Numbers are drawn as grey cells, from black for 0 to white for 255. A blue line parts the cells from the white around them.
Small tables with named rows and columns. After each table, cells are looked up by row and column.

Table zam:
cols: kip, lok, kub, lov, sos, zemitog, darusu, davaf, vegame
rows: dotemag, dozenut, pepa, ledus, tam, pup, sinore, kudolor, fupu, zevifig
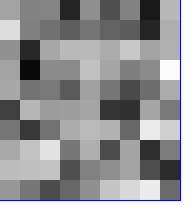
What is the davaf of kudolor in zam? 46
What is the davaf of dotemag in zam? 24
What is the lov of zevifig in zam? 103
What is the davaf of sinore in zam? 234
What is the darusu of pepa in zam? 199
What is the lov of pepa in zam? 185
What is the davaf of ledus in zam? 138
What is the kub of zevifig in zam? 76
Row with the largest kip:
dozenut

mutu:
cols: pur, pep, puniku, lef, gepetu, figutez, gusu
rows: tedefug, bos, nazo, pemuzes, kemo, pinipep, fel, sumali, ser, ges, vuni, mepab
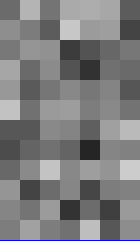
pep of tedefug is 180
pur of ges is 149
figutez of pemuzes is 112
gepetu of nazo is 83
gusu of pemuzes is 106
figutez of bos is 158
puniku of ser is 195
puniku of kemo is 118

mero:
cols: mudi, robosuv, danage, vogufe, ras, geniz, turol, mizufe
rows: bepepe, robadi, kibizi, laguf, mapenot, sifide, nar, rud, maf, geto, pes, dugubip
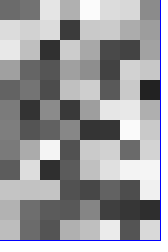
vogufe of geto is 81
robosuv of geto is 194
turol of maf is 243
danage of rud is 244
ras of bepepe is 251
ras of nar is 52
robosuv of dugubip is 107
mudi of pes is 178
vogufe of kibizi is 204
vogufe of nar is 135
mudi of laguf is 160
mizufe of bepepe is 139

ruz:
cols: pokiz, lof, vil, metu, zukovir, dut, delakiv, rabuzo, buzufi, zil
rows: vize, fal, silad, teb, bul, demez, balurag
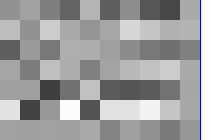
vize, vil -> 127
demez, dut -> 225
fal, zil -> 179
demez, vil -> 152
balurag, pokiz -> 161
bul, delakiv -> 85
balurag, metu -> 159
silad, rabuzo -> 120

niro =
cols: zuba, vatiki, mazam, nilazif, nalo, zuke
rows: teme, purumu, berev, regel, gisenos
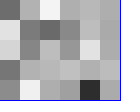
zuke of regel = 188
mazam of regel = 184
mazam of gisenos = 174
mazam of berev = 189
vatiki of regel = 178
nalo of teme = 184
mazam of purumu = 106
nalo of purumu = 189
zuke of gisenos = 171
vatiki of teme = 178
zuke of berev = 173
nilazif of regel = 192
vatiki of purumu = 123
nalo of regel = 177
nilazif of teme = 175
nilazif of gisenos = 160
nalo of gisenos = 45
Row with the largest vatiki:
gisenos

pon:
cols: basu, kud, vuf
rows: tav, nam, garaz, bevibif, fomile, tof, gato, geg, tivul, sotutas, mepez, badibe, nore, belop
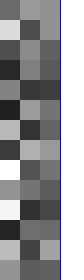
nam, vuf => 146
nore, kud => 67
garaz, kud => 139
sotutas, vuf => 91
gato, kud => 51
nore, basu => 187
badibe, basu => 37
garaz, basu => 79
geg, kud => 176
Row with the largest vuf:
nore

